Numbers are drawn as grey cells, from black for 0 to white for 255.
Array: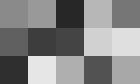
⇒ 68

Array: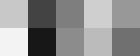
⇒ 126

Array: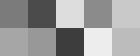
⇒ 221

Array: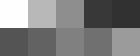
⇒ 142

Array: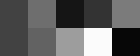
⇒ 21

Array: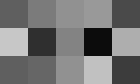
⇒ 131

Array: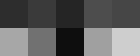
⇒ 37

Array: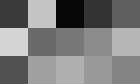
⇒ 120

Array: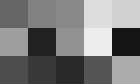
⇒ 145
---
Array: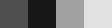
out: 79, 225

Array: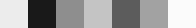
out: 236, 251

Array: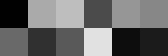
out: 1, 27

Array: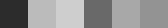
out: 44, 147

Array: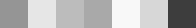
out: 149, 61

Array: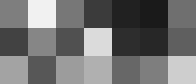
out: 126, 206

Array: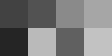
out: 66, 194

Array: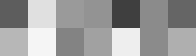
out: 93, 175
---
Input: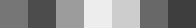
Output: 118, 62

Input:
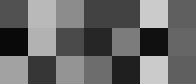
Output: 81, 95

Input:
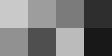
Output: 201, 24

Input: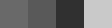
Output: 105, 201

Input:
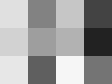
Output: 224, 116

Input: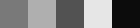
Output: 121, 12

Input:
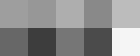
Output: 158, 245
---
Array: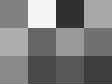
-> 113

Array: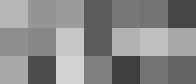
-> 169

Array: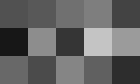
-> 155

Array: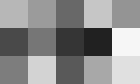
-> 246

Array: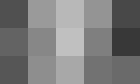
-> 56

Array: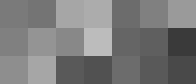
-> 58

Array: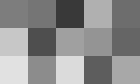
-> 101
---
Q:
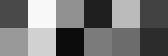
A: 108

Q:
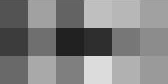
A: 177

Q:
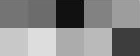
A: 186

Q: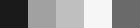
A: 246

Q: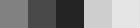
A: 206

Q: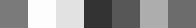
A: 173
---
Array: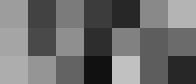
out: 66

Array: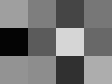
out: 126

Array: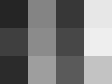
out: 132

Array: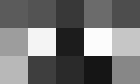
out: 83

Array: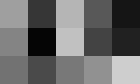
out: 54

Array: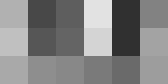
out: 72

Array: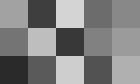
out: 62
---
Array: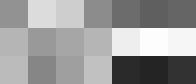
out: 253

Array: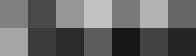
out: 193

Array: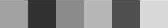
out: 217

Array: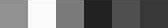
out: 250

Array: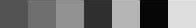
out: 222

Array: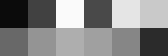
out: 250

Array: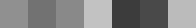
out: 194

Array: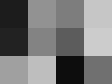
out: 204
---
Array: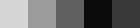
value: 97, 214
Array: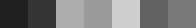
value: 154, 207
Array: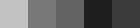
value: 99, 194
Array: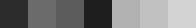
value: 30, 211
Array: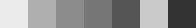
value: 119, 235
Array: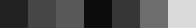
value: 12, 218
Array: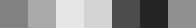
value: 211, 230
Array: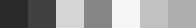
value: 134, 246
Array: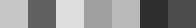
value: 159, 221
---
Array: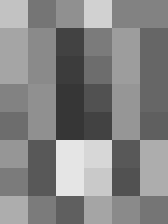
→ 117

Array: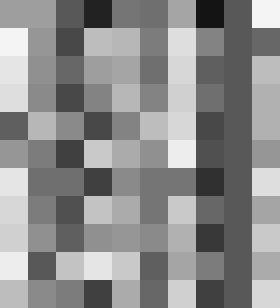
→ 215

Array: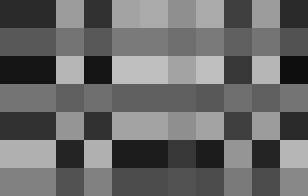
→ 135

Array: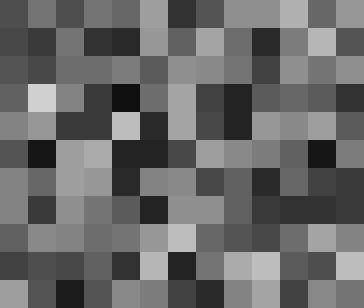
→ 116

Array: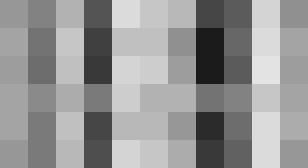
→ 151

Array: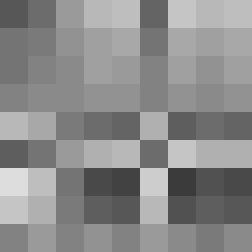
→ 138
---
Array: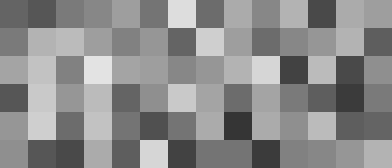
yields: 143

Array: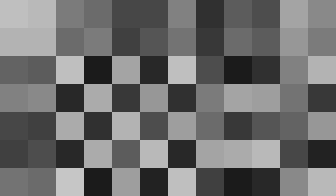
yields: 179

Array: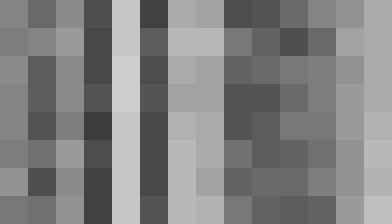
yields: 170

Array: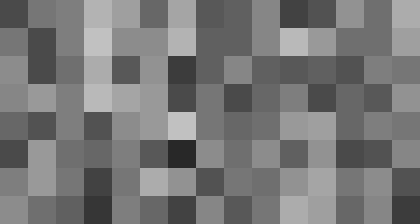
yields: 118

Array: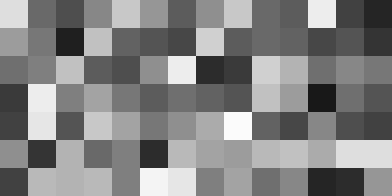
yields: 119

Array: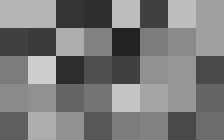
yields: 73
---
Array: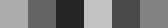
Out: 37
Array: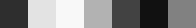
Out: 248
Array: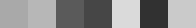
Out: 90
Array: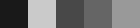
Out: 72
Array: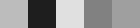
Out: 224
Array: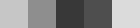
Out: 56
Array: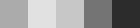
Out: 199
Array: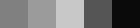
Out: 200
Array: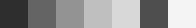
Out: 147
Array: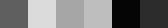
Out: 166
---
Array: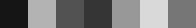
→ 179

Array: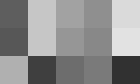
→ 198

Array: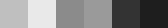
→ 233

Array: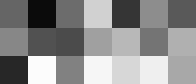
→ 11

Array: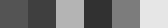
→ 63

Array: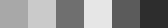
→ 202

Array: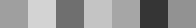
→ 211

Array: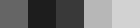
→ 29
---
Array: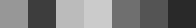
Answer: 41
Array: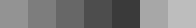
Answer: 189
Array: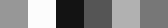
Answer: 119
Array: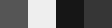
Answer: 54
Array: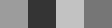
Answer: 118
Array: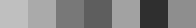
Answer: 142
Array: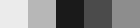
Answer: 141
